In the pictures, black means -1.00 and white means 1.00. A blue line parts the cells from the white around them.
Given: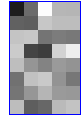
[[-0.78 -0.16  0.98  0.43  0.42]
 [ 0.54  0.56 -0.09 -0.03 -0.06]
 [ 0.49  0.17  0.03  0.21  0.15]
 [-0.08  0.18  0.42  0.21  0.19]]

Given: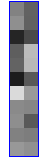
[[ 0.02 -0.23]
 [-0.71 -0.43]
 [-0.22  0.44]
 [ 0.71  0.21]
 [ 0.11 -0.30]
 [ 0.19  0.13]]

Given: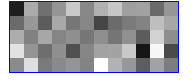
[[-0.77  0.33 -0.12  0.17  0.58  0.07  0.39  0.55  0.25  0.26 -0.17  0.18]
 [ 0.36  0.01  0.31  0.04  0.12 -0.07  0.12 -0.08  0.13 -0.28  0.65  0.11]
 [ 0.09  0.75 -0.04  0.08  0.16  0.03  0.99  0.40  0.19 -0.27  0.27 -0.02]]

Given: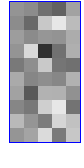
[[ 0.16  0.10 -0.12 -0.23  0.27]
 [ 0.23  0.09  0.18  0.15  0.35]
 [-0.05  0.11  0.58 -0.08 -0.12]
 [ 0.27 -0.30  0.40  0.39  0.14]
 [ 0.45  0.17 -0.03  0.67  0.51]]

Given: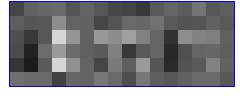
[[-0.45 -0.23 -0.19 -0.17 -0.33 -0.22 -0.32 -0.44 -0.47 -0.55 -0.30 -0.21
  -0.28 -0.09 -0.31 -0.26]
 [-0.38 -0.56 -0.32  0.68  0.17 -0.24  0.19  0.10  0.25  0.01 -0.21 -0.61
   0.12  0.02 -0.01 -0.25]
 [-0.58 -0.79 -0.29  0.68  0.13 -0.22 -0.46 -0.04 -0.26  0.21 -0.33 -0.67
  -0.36 -0.30  0.03 -0.23]]

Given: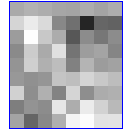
[[ 0.33  0.40  0.36  0.30  0.29  0.36  0.29  0.36]
 [ 0.22  0.99  0.57  0.35 -0.32  0.10 -0.07  0.10]
 [ 0.16  0.62  0.38  0.48  0.01  0.41  0.22  0.27]
 [ 0.64  0.11  0.38  0.03  0.67  0.11  0.35  0.38]
 [ 0.28 -0.21  0.07  0.37  0.91  0.98  0.77  0.78]]

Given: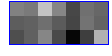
[[ 0.01 -0.04  0.53  0.05 -0.44 -0.12 -0.19]
 [-0.39 -0.25  0.05 -0.43 -0.95 -0.51  0.39]]

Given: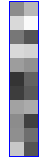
[[ 0.10  0.44]
 [-0.07 -0.34]
 [ 0.23  0.14]
 [-0.52 -0.30]
 [ 0.10 -0.50]
 [ 0.57 -0.34]]
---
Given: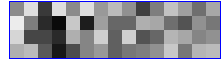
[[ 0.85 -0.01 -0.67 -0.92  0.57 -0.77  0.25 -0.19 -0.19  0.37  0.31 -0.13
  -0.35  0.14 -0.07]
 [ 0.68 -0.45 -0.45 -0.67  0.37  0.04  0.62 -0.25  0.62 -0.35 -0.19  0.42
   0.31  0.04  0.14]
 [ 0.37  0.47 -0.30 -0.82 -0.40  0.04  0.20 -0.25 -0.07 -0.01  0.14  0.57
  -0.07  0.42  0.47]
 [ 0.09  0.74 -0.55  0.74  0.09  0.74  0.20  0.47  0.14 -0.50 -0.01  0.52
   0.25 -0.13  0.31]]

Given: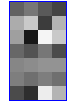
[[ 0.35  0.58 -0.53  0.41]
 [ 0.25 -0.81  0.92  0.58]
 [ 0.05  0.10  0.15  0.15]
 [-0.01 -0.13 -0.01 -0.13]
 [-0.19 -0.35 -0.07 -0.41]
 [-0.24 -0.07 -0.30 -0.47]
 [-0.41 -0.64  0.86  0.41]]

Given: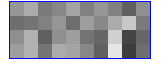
[[ 0.24  0.39 -0.09  0.34  0.29  0.06 -0.25  0.80 -0.52 -0.14]
 [ 0.18  0.34 -0.04  0.06  0.29  0.01  0.18  0.01 -0.25  0.12]
 [ 0.12  0.39 -0.25  0.12  0.24 -0.09 -0.19  0.63 -0.46 -0.19]
 [-0.14 -0.09  0.01  0.18 -0.14  0.24  0.06  0.34  0.57 -0.04]]

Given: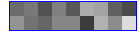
[[ 0.16 -0.10 -0.20  0.05  0.05 -0.53  0.39  0.10  0.73]
 [-0.15 -0.05 -0.36  0.00 -0.30  0.34  0.28 -0.25 -0.41]]

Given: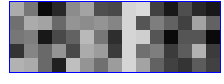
[[ 0.40  0.34 -0.18 -0.75  0.50  0.16 -0.12  0.22  0.67  0.28 -0.23 -0.49
  -0.59 -0.28 -0.49]
 [ 0.34 -0.07 -0.92 -0.69  0.10  0.28 -0.38 -0.43  0.67  0.72 -0.49 -0.81
  -0.38 -0.69 -0.81]
 [-0.07 -0.01 -0.81 -0.43 -0.23  0.45 -0.07 -0.64  0.67  0.62 -0.33 -0.92
  -0.33 -0.33 -0.92]
 [-0.12  0.34  0.28 -0.18  0.16  0.10  0.16  0.04  0.67 -0.33 -0.01 -0.23
  -0.49  0.28 -0.23]
 [-0.59  0.04 -0.18  0.16 -0.43  0.34  0.22 -0.54  0.67 -0.12 -0.01 -0.54
  -0.28  0.40 -0.54]]

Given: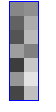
[[ 0.24  0.00]
 [ 0.18  0.79]
 [ 0.06  0.12]
 [-0.23  0.35]
 [-0.34  0.45]
 [-0.46  0.50]
 [-0.52  0.56]]

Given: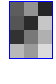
[[ 0.44  0.21  0.72]
 [-0.27  0.15 -0.71]
 [-0.33 -0.66  0.55]
 [-0.61 -0.06  0.38]]
